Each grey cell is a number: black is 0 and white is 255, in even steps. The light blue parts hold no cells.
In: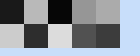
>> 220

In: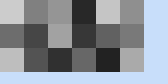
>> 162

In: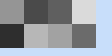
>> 162

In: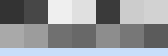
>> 112

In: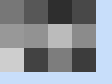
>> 187

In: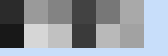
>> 193

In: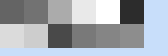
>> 73

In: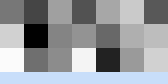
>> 132

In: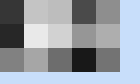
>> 210
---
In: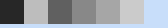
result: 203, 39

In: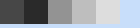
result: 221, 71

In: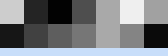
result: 161, 22

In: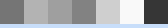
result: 54, 117

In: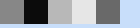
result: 105, 135

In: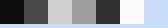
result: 250, 14

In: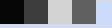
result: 96, 6

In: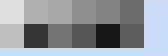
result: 108, 189

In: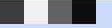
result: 15, 59

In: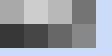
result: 115, 54
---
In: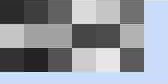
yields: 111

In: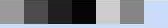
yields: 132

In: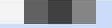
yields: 132

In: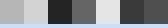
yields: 78

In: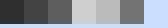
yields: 114

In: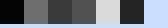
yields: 37

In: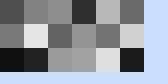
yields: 106
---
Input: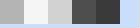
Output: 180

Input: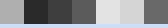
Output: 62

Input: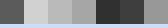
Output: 186

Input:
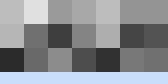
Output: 140

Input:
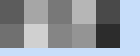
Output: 112

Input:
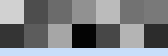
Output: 166

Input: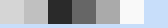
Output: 192
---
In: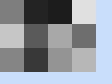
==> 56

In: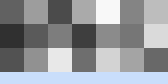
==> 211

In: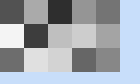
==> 211

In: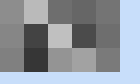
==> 148

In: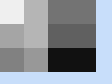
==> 152

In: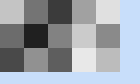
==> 94

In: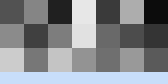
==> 111

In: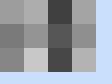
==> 200

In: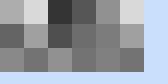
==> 116
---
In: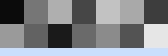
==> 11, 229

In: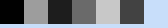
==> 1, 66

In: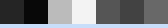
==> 37, 104

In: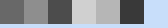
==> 104, 57

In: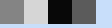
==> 132, 91

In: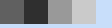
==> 96, 202

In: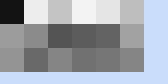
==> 19, 133

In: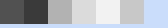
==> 81, 200

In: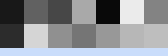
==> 24, 190

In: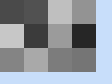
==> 74, 117
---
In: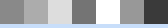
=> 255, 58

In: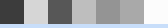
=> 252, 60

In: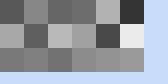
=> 235, 53

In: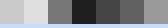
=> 222, 31

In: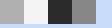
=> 244, 42

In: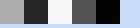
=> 246, 3

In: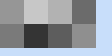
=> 199, 52

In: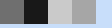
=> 202, 24

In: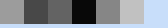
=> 193, 8

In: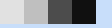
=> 225, 16
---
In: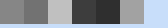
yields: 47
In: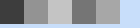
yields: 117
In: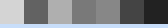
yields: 68
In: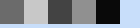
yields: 144
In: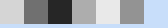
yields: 233
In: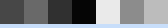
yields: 140
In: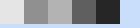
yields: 95
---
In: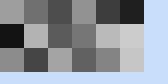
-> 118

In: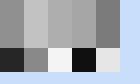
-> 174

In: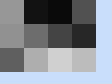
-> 109

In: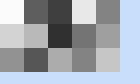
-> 48

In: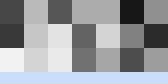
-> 212

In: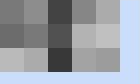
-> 81

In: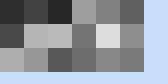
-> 116

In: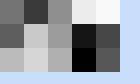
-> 156
